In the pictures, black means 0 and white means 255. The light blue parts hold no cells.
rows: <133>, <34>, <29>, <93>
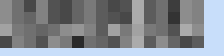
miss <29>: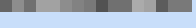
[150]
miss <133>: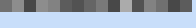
[61]
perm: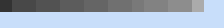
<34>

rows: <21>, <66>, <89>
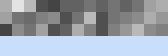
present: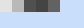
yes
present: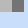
no
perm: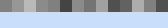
<89>
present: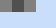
yes
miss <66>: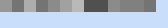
[107]
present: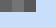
no
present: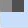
yes

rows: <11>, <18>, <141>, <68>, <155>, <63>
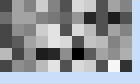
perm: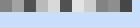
<141>
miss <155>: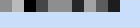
[175]
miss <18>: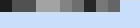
[151]
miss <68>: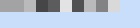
[195]

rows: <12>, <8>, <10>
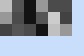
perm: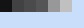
<10>
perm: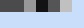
<12>
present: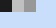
no
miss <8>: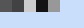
[75]
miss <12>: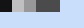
[85]
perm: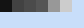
<8>
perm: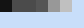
<12>

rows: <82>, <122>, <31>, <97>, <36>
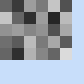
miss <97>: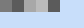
[111]
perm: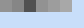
<31>
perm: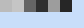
<122>

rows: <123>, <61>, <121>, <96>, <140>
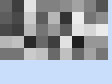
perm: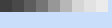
<121>
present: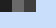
no
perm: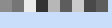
<61>
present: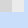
yes
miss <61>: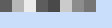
[51]
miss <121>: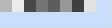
[214]
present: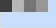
yes

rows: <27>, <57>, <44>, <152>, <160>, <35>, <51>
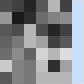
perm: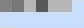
<51>
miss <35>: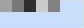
[192]
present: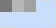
yes
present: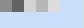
yes
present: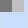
yes
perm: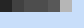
<44>

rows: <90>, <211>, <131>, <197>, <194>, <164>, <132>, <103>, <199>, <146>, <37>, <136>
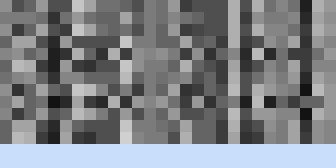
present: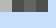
no
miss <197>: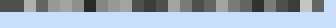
[88]
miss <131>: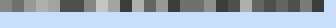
[70]
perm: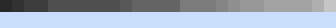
<197>

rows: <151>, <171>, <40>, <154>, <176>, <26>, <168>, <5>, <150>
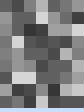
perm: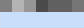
<151>
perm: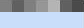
<176>
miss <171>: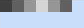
[108]
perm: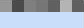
<151>
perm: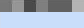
<151>
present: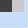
yes
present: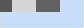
yes

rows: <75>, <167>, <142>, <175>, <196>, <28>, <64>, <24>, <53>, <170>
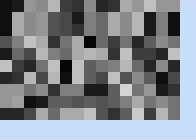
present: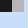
no
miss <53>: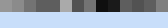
[160]
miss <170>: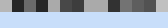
[202]

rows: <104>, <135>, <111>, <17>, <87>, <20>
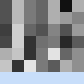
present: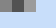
yes
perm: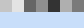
<87>
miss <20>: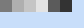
[143]
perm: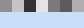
<20>
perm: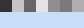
<87>

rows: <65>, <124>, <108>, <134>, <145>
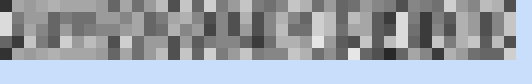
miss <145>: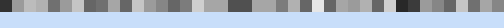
[143]
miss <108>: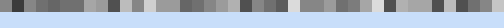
[69]

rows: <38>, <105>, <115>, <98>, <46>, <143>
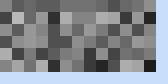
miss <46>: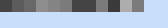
[114]
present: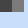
yes
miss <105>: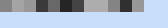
[184]
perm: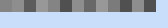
<115>

